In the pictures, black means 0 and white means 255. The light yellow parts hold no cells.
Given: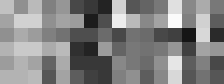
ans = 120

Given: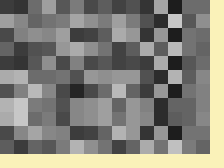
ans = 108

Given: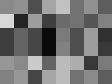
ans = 93

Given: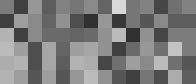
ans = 130

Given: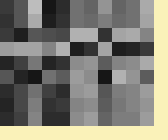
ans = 170

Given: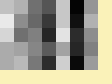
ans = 149

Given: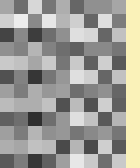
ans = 166
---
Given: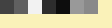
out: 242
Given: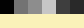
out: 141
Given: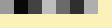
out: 66
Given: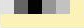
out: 3
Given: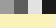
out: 226
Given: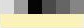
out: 5
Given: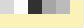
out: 49
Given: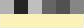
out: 191
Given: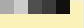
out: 79
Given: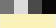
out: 74
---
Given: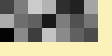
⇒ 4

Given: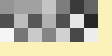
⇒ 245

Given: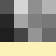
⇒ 31

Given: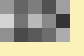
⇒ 144

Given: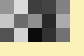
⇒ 82

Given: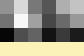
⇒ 6

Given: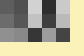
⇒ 144
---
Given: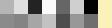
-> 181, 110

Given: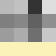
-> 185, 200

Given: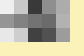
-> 239, 156

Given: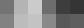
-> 116, 94

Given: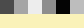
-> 75, 189

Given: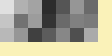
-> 224, 170

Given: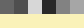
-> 101, 166

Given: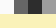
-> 250, 157

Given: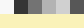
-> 248, 87
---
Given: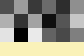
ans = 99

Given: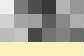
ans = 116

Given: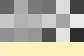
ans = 79

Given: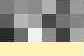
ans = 139

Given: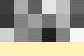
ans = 32

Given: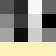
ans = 15

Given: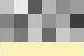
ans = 107

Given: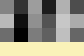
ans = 96
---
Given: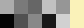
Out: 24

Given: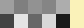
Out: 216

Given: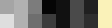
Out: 74

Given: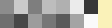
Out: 164

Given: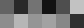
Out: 135

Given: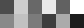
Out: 171
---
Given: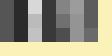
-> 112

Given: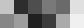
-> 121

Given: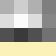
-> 251

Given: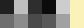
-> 46

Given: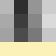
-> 61

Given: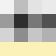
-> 45

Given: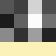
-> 98

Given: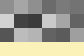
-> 202

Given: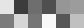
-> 79
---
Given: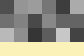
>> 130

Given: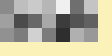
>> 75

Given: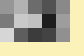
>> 201

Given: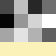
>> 150

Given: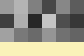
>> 174

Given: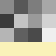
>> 196

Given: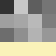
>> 166

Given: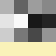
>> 249

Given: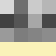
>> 85

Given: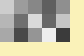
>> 111
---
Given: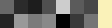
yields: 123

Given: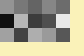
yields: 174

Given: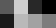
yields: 162

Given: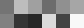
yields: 39

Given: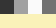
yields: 250

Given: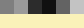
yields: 44

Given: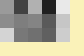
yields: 112
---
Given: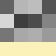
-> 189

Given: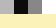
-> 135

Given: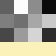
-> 140

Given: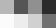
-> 144

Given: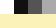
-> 84

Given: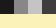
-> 196

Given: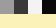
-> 243

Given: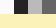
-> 186
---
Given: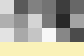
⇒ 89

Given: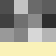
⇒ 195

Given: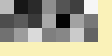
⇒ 23

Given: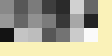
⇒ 87

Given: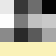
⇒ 55

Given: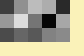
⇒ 144
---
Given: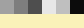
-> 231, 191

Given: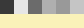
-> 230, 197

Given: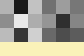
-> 233, 208

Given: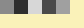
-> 215, 160

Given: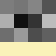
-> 188, 175

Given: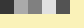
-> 224, 170

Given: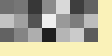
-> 239, 217
